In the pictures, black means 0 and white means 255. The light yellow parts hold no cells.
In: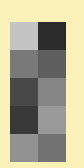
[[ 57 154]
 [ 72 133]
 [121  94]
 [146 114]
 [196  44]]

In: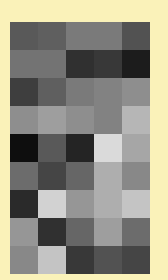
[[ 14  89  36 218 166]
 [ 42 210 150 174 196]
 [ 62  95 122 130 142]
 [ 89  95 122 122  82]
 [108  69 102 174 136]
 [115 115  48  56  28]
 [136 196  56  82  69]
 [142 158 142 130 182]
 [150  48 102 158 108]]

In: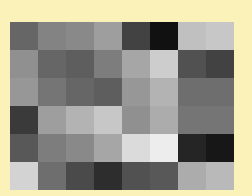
[[ 58 158 179 199 144 172 117 117]
 [ 88 125 137 166 219 237  37  23]
 [102 131 137 158  66  17 192 199]
 [144 102  94 125 166 205  81  66]
 [151 117 102  94 151 179 110 110]
 [211 110  74  45  81  88 172 185]]

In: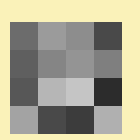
[[ 87 182 197  44]
 [ 95 133 148 127]
 [108 155 141  73]
 [163  73  60 176]]

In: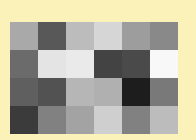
[[ 59 129 163 207 129 188]
 [ 95  82 182 176  29 121]
 [107 228 234  67  74 248]
 [169  88 188 214 157 137]]

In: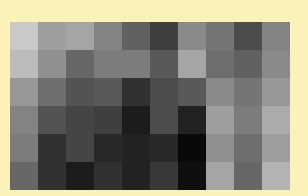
[[103  49  28  49  34  57  15 165 103 179]
 [124  49  69  41  34  41   9 144 110 158]
 [131  83  69  63  28  76  34 158 124 171]
 [151 110  83  89  49  76  89 138 117 151]
 [187 144 103 124 124  89 165 110  97 138]
 [201 158 165 131  97  63 138 117  76 131]]

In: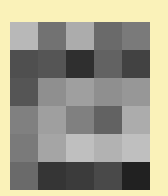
[[ 79  85  47  98  66]
 [ 85 143 159 143 151]
 [106  53  59  73  33]
 [122 165 191 178 191]
 [128 159 128  98 172]
 [184 114 172 106 122]]

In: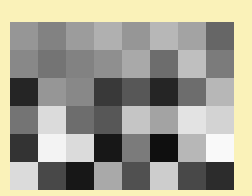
[[ 37 150 136  57  87  37 109 183]
 [ 51 243 219  23 123  15 183 249]
 [116 219 109  87 197 163 227 211]
 [136 116 130 143 169 109 191 123]
 [150 130 156 176 150 183 163 102]
 [219  72  23 169  80 205  72  44]]
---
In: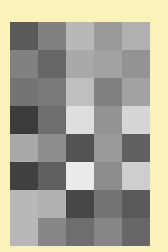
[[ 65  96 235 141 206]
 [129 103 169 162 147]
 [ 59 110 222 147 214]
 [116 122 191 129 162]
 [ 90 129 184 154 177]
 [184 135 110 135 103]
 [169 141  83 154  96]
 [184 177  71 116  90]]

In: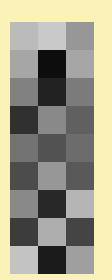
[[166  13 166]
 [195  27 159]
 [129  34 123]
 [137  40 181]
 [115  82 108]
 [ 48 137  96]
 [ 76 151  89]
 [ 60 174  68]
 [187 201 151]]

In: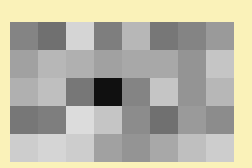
[[132 112 213 126 183 119 132 154]
 [119 126 220 197 140 112 154 140]
 [161 183 176 161 168 168 148 197]
 [176 191 119  16 132 197 148 183]
 [205 213 205 161 148 168 191 205]]

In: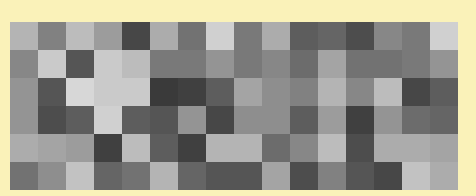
[[148  77  93 208  93  85 148  71 142 142  93 156  64 148 108 101]
 [148  85 215 202 202  58  64  93 164 142 129 180 135 188  71  93]
 [180 129 188 156  71 172 114 208 121 172  93 101  77 135 121 208]
 [114 142 194 101 114 180 101  85  85 164  77 129  85  71 194 172]
 [172 164 156  64 188  93  64 180 180 108 135 188  77 172 172 164]
 [135 202  85 202 188 121 121 148 121 135 108 164 114 114 121 148]]

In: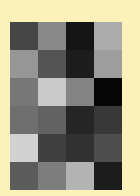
[[209  64  50  78]
 [150  84  29 157]
 [111  98  37  56]
 [ 92 125 179  29]
 [ 70 137  21 171]
 [119 201 131   6]]

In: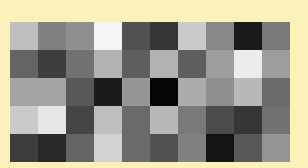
[[ 61  40 100 210 106  81 129  19  88 150]
 [100  61 114 178  94 178  94 157 236 157]
 [190 129 143 244  81  54 202 136  26 121]
 [164 164  88  26 150   4 171 143 184 106]
 [202 230  69 190 106 184 121  75  54 114]]
